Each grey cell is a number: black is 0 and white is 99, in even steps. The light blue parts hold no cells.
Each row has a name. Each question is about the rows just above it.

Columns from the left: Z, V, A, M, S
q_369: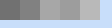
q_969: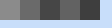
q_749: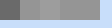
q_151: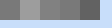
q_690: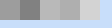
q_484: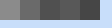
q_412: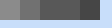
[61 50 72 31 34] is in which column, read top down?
A
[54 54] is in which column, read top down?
Z
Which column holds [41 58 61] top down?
V
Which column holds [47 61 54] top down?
Z
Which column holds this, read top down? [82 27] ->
S
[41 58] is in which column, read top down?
V
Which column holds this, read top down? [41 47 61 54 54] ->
Z

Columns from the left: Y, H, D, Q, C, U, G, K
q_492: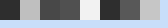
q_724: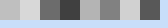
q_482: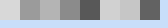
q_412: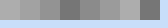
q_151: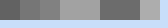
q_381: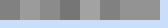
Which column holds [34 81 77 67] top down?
G
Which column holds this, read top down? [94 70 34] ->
C
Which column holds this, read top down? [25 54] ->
Q
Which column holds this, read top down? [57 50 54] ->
D
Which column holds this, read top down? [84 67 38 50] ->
Y
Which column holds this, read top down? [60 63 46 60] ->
H

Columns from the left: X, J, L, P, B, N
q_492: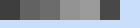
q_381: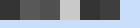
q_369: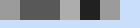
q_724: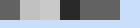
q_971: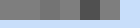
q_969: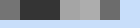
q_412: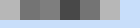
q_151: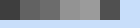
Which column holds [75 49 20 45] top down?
J
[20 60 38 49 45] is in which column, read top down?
X

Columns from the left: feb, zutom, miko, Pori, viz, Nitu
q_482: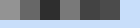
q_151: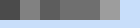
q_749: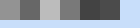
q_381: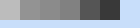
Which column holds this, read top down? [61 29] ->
Nitu
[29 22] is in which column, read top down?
Nitu
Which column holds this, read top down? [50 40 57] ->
zutom
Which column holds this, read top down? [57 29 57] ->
feb
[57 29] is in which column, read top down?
feb

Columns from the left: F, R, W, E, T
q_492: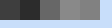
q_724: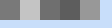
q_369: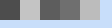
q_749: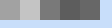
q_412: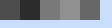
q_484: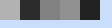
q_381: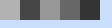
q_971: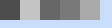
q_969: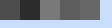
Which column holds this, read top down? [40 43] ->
W
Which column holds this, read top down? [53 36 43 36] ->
E
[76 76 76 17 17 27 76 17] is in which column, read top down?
R

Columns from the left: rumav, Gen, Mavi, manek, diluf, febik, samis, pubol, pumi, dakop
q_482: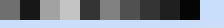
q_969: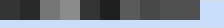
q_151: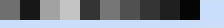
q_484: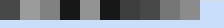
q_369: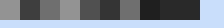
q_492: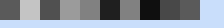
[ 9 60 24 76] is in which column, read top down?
Gen
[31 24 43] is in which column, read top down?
samis
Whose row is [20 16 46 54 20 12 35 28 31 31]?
q_969
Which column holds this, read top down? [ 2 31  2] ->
dakop
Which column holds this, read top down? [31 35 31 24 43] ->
samis
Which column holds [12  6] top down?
pubol
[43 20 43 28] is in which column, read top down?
rumav

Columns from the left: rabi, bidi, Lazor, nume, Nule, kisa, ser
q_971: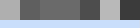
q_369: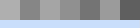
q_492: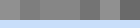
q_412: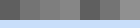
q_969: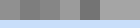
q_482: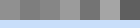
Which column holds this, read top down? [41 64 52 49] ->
Lazor
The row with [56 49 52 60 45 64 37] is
q_482
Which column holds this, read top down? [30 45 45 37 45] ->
Nule
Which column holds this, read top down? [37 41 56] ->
ser
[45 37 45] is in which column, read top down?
Nule
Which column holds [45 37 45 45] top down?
Nule
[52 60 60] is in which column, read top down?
nume

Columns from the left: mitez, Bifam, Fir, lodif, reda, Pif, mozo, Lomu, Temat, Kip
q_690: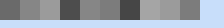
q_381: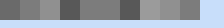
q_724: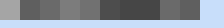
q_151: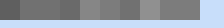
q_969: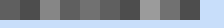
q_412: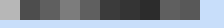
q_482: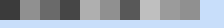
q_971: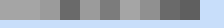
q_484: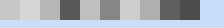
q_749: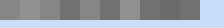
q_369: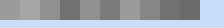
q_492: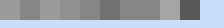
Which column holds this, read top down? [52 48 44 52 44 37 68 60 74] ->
reda
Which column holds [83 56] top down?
Bifam
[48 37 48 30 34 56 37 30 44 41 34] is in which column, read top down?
Kip
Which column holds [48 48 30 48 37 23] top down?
Pif
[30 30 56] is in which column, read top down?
Bifam
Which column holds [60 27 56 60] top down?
Lomu
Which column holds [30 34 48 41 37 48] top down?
lodif

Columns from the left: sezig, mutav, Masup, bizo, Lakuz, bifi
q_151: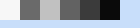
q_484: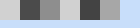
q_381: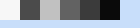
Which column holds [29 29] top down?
mutav
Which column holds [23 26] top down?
Lakuz

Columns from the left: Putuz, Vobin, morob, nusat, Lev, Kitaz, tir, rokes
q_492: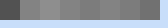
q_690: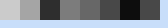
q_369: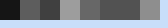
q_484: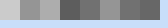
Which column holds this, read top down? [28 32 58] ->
Kitaz
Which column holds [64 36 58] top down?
Vobin
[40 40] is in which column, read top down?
Lev
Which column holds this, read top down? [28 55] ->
rokes
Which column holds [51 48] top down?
nusat
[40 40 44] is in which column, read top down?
Lev

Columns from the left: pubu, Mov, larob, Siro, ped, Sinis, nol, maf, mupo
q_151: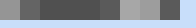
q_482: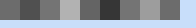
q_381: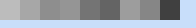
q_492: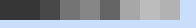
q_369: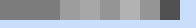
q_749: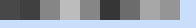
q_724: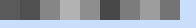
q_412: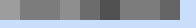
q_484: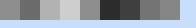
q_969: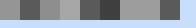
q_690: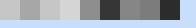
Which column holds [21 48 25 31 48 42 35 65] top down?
Mov
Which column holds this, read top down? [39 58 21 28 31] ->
Sinis
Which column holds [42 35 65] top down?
Mov
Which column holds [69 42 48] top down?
nol
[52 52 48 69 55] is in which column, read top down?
larob
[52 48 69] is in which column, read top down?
larob

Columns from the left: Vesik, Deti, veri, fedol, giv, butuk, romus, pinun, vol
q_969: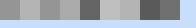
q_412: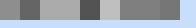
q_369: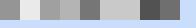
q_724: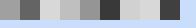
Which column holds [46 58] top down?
giv
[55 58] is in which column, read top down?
Vesik
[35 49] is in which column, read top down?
pinun
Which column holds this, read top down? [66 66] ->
fedol
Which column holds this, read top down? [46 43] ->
vol

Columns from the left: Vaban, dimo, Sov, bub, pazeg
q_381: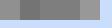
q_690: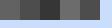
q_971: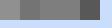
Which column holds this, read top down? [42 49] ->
bub
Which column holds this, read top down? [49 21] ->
Sov
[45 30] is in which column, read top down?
dimo
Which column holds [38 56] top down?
Vaban

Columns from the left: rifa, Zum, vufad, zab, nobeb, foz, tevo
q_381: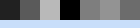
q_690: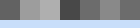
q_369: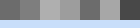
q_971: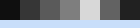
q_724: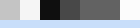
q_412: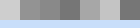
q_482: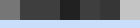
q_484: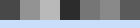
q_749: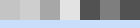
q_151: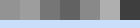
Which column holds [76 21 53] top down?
foz
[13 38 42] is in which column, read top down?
rifa

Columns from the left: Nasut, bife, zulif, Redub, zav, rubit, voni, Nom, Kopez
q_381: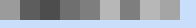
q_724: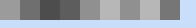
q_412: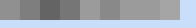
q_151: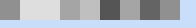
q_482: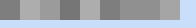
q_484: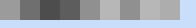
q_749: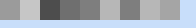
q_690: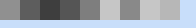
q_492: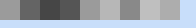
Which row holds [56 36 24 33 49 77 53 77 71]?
q_690
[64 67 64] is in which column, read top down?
Kopez
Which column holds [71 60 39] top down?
Nom
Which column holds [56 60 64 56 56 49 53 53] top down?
voni
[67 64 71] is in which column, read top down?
Kopez

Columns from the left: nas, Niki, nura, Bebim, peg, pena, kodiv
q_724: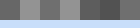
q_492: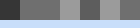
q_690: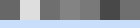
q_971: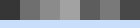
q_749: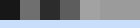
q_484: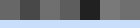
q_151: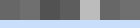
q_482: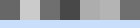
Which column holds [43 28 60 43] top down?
kodiv
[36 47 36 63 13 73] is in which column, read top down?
peg
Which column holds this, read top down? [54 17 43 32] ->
nura
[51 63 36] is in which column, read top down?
Bebim
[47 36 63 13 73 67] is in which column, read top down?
peg
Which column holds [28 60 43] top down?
kodiv
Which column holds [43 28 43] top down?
Niki

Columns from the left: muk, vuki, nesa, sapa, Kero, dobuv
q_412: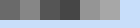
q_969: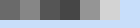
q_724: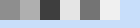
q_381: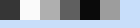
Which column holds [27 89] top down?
sapa
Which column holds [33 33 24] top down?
nesa

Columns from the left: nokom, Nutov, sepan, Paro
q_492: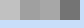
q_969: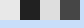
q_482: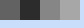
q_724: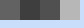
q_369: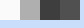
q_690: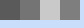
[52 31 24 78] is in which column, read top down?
sepan
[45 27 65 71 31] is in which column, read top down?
Paro
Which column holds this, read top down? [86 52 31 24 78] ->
sepan
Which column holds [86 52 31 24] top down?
sepan

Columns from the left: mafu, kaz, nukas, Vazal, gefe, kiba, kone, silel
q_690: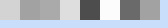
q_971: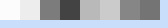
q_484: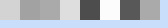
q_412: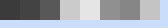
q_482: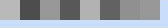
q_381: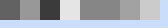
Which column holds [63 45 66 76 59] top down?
silel
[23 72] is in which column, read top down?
mafu
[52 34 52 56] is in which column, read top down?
kone
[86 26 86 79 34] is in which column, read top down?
Vazal

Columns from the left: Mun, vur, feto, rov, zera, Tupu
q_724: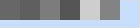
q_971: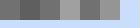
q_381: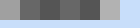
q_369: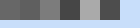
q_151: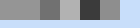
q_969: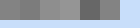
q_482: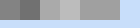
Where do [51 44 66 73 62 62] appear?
q_482
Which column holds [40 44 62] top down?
Mun
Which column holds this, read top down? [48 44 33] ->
feto
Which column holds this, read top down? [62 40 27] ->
rov
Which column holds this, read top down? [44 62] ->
Mun
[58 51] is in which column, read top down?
Mun
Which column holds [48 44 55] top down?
feto

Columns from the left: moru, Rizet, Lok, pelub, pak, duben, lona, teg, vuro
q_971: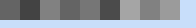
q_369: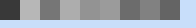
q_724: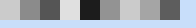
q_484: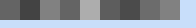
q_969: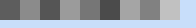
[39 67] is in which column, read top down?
pelub
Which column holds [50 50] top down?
teg
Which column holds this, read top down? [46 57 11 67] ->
pak
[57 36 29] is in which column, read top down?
duben
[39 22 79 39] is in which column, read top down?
moru
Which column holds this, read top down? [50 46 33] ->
Lok

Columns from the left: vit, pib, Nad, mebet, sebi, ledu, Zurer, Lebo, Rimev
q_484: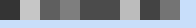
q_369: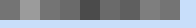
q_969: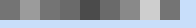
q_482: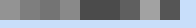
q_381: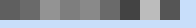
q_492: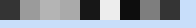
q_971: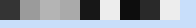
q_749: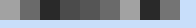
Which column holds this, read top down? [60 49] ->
pib
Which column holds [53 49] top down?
mebet

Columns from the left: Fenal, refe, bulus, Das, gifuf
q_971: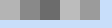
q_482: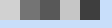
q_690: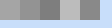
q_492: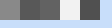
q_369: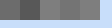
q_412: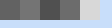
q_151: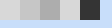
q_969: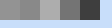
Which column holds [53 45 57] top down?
refe
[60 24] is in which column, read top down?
gifuf
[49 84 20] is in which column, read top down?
gifuf
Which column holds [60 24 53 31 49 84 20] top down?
gifuf
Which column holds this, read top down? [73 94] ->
Das
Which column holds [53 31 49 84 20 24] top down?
gifuf

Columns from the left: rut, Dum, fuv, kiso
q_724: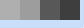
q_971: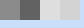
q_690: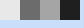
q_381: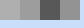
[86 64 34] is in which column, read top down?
fuv
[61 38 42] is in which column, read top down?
Dum

